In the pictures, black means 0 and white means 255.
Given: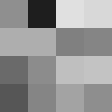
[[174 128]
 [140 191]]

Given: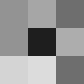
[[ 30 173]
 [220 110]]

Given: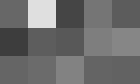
[[ 93  88]
 [107 130]]

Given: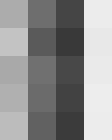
[[ 90  57]
 [112  72]]

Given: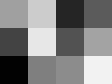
[[231  82]
 [127 140]]

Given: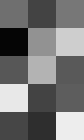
[[146 206]
 [179  89]]
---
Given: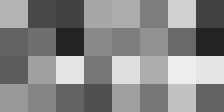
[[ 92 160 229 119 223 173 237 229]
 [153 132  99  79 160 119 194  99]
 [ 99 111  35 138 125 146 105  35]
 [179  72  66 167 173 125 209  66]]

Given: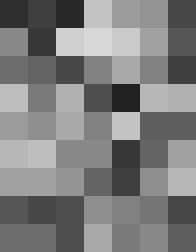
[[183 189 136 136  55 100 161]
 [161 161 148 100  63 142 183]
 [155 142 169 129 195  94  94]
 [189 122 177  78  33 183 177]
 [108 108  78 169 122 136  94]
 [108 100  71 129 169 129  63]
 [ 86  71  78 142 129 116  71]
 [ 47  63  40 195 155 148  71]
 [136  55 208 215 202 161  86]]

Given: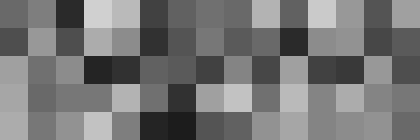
[[ 78 152  78 172 140  49  84 119  90 105  42 140 146  71  90]
 [105 126  42 208 186  65  97 112 105 179  97 202 152  84 160]
 [172 119 146 194 126  36  28  84  97 146 166 132 140 146 105]
 [160 112 140  36  49  97  90  65 132  71 160  65  57 152  78]
 [166 105 119 119 179 112  49 160 194 112 186 132 172 132 119]]

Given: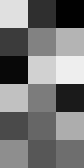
[[  8 209 238]
 [ 59 130 180]
 [193 124  26]
 [ 74 102 173]
 [142  87 110]
 [224  47   1]]

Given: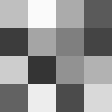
[[191 250 171  90]
 [ 98 237  75 217]
 [ 60 165 127  68]
 [205  52 146 178]]

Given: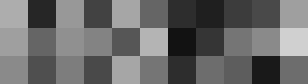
[[159 101 144 131  86 180  18  53 117 138 208]
 [138  79 125  73 166 117  45 109  93  25 109]
 [173  38 152  66 166 101  45  31  60  73 159]]

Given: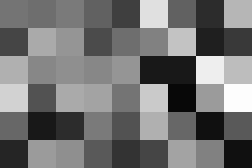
[[ 69 170 149  75 110 129 195  31  57]
 [ 37 155 143  89  51  69 163 129  16]
 [176 135 143 135 149  24  24 238 189]
 [116 110 122  97  63 224  97  44 182]
 [210  82 170 163 116 202   8 155 253]
 [103  24  44 122  82 176 103  16  89]]

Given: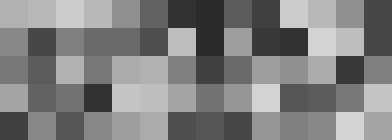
[[177 184 204 184 144  98  50  43  92  65 204 184 144  71]
 [ 65 136  86 136 158 171  79  86  71 150 128 136 211 164]
 [164  98 114  50 196 190 164 114 150 211  86  92 120 196]
 [120  92 177 120 171 177 128  65 106 158 144 171  57 128]
 [136  71 128 106 106  79 190  43 158  57  50 211 190  71]]
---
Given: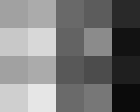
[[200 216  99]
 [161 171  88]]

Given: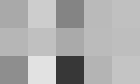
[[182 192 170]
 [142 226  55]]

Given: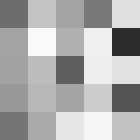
[[163 249 176]
 [162 188  95]]

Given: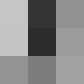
[[196  45 155]
 [147 125 162]]

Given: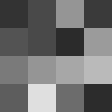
[[ 83  73  43]
 [122 149 167]]

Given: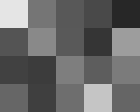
[[ 84 137  89]
 [ 65  60 126]]

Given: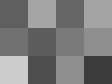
[[113  93 122]
 [205  78 142]]

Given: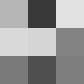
[[218 212 132]
 [122  80 127]]

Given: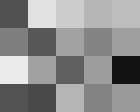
[[127  88 162]
 [236 161  96]]
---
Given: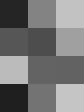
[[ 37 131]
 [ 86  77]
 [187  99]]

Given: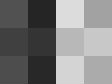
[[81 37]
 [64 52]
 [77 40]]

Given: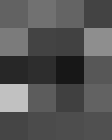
[[ 98 113]
 [123  67]
 [ 39  45]]

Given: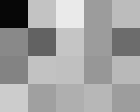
[[  7 195]
 [137  98]
 [131 194]]

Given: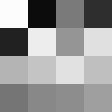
[[252  12]
 [ 33 237]
 [180 196]]

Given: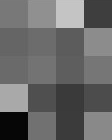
[[120 144]
 [101 108]
 [106 115]]
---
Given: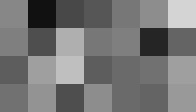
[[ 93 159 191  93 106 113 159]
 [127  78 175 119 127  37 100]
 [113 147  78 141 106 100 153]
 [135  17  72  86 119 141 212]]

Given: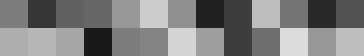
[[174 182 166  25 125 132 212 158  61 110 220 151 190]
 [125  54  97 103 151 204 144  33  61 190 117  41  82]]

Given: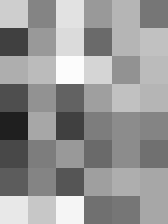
[[174 187 252 213 146 187]
 [232 199 245 112 118 167]
 [206 132 226 153 181 118]
 [ 64 153 219 106 181 193]
 [ 72 125 153 106 140 112]
 [ 78 146  98 159 193 181]
 [ 92 132  85 159 174 167]
 [ 31 167  64 125 140 132]]

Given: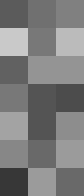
[[201 120 187]
 [135 105 155]
 [ 97 148 148]
 [163  84 141]
 [ 91 112 128]
 [ 55 155 105]
 [120  84  76]]

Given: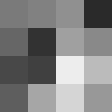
[[ 72  64 237 187]
 [ 94 166 213 152]
 [102  50 160 137]
 [122 129 144  42]]

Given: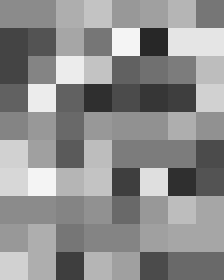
[[ 68 132 236 195  97 112 124 189]
 [215 244 181 195  62 223  47  83]
 [139 139 174 195 152 160 181 118]
 [ 68  83 166 118 244  39 229 229]
 [139 139 132 145 105 152 189 166]
 [152 174 118 132 132 160 166 166]
 [132 152 105 152 145 145 174 145]
 [ 97 236  97  47  75  54  62 209]
 [209 160  90 189 124 124 124  75]
 [209 174  62 181 160  75 105 105]]

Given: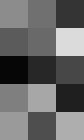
[[ 91 105 219]
 [154  78 174]
 [  6  39  71]
 [140 112  52]
 [127 167  31]]
